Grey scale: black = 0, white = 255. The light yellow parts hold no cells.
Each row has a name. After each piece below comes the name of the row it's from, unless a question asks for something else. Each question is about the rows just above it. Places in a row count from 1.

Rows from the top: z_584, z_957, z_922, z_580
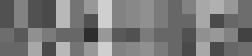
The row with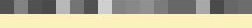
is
z_957
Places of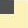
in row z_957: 1 3 7
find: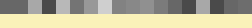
z_580
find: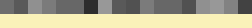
z_922

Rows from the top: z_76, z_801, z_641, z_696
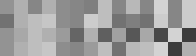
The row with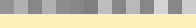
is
z_76
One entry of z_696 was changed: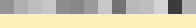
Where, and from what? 8, [190]
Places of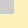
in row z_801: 7 12 14
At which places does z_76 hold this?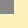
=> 3 6 9 11 13

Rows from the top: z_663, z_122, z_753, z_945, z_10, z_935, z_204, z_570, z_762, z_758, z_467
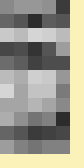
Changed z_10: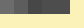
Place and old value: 3, [65]
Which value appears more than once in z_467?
[129]
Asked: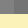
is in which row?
z_467
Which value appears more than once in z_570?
[165]
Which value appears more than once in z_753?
[187]

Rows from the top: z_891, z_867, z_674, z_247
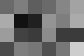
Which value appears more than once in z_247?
[119]
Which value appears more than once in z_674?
[59]
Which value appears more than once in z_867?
[171]
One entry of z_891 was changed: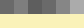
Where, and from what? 6, [163]
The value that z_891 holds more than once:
[106]

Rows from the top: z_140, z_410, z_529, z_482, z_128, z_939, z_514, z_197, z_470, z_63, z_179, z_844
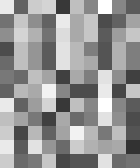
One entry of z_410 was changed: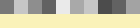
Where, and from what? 1, [114]
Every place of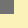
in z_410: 1
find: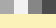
z_514
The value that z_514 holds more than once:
[76]
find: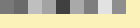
z_939

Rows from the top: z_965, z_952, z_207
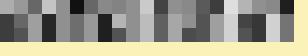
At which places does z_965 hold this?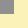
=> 5 10 13 19
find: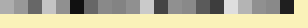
z_965

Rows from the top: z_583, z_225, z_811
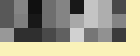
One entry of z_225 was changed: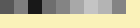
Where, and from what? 8, [174]
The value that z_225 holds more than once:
[132]
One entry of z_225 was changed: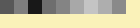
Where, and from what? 9, [132]
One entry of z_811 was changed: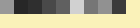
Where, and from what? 2, [47]
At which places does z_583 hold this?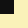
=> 3

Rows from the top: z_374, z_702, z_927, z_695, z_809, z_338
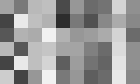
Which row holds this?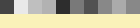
z_702
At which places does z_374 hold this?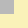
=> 3
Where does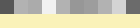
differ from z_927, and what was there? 8, [171]
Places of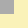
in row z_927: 3 8
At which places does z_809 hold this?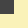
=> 1

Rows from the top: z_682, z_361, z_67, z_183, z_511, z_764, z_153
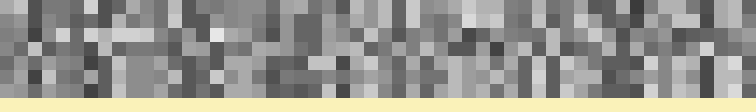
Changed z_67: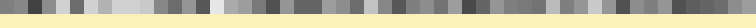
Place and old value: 46, [135]
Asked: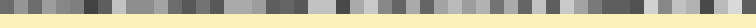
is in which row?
z_511
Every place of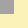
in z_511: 12 32 42
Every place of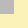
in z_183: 8 26 31 38 40
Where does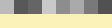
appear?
z_764

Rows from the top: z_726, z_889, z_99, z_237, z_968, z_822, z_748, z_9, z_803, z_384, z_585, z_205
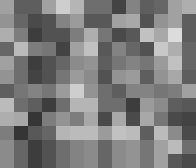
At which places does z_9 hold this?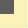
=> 3 13
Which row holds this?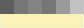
z_968
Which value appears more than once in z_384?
[187]
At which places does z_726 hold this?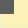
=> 2 3 11
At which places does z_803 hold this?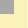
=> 2 7 9 11

